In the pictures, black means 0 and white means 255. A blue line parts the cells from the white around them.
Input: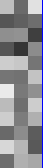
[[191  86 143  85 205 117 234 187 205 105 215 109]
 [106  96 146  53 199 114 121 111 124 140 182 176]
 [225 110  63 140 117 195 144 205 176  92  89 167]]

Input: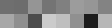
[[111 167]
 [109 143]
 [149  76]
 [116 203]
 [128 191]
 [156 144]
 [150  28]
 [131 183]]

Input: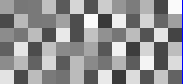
[[161  74 140  96 140 227]
 [119 185 119 229 185  75]
 [121 121 188  76  98 188]
 [192 122  76 192 215 122]
 [ 90 161 233 138  90 114]
 [214  77  77 132 187 187]
 [ 82 251 194 166 138  82]
 [204  57 145  87 116 233]
 [149 240 118 240 179  58]
 [124  92 188  61  92 220]
 [180 212  83 212 244  83]
 [ 71 102 229  71  71 197]
 [250 159  68 189 220  99]]

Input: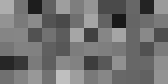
[[174 147 133 118  38 112]
 [116 122 134 130  55 131]
 [ 29 139  81 129 123 152]
 [ 97  83 114  96  94 114]
 [158  73  92  87 138 191]
 [126 111 166 125 130 158]
 [149 165  65 131  61 121]
 [ 74  98 134 127  88 135]
 [ 74  24 165 121 145 104]
 [103 101 103 103 103 102]
 [ 35 109 137  81 104  97]
 [154 122  77 123 143 147]]

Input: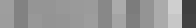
[[158 157]
 [130 130]
 [149 152]
 [149 148]
 [152 149]
 [154 153]
 [155 157]
 [136 136]
 [171 164]
 [124 127]
 [148 148]
 [171 171]
 [207 199]
 [ 63  66]]

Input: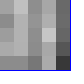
[[162 140 157 170 140]
 [192 178 178 177 140]
 [142 148 142 140 119]
 [167 175 198 168 171]
 [105 107 102  86  56]]

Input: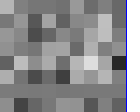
[[181 120 151 145  97 174 123 142]
 [128 150 136 126 188 116 122  68]
 [118  87  76 118 141  75 121 102]
 [118 163 102 162 171 107 122 120]
 [113  97 136 164 110  63 119 148]
 [153 136 122 106 182 171 120 146]
 [108 140 166 176 221 150 121  86]
 [127 191 190 127 166 181 121 128]
 [104 105 126 144  39 128 121  97]]
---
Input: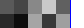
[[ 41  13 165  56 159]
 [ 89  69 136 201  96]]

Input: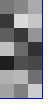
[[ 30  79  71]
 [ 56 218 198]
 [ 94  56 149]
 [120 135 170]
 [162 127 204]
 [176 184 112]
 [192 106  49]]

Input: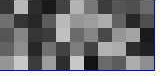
[[ 53 185  45  25  67 178 119  60  85  79 106]
 [ 85 134  53  60 192 106 134  73 150 164  25]
 [ 98 142  39 112  67 126  67 178 172  45  32]
 [112  53  39  92 185 150 157 172  98  39  79]
 [150 200  60 157  45 200  19 106  92 172 142]]

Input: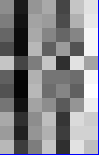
[[ 76  11 184  96 155  82 246]
 [ 82   4 184 109 133  96 254]
 [ 96   4 177 117 117 109 246]
 [102  11 169 133 102 133 246]
 [117  18 163 141  90 149 238]
 [125  18 163 155  76 177 232]
 [141  26 149 169  69 197 226]
 [155  32 149 177  61 210 210]
 [169  47 141 190  53 218 204]
 [184  61 125 197  47 226 190]
 [197  69 125 197  47 226 163]]

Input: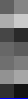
[[ 48  19]
 [ 70  42]
 [ 97 133]
 [103  91]
 [111 125]
 [146 166]
 [173 202]]

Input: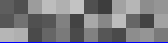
[[ 86 114  80  86 129  67 168 135 189 102  67 162]
 [ 94  80 156 189 176 195  80  61 162 182 141 149]
 [182 176  74 102 122  74 129  86  74 141 149 122]]

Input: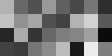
[[ 38 171  52 104 126 133 159  11]
 [ 66  60 118 139 187  25 236 126]
 [179 104  80 153  96  72 118  46]
 [194 145 165  80  66 179 209  88]]
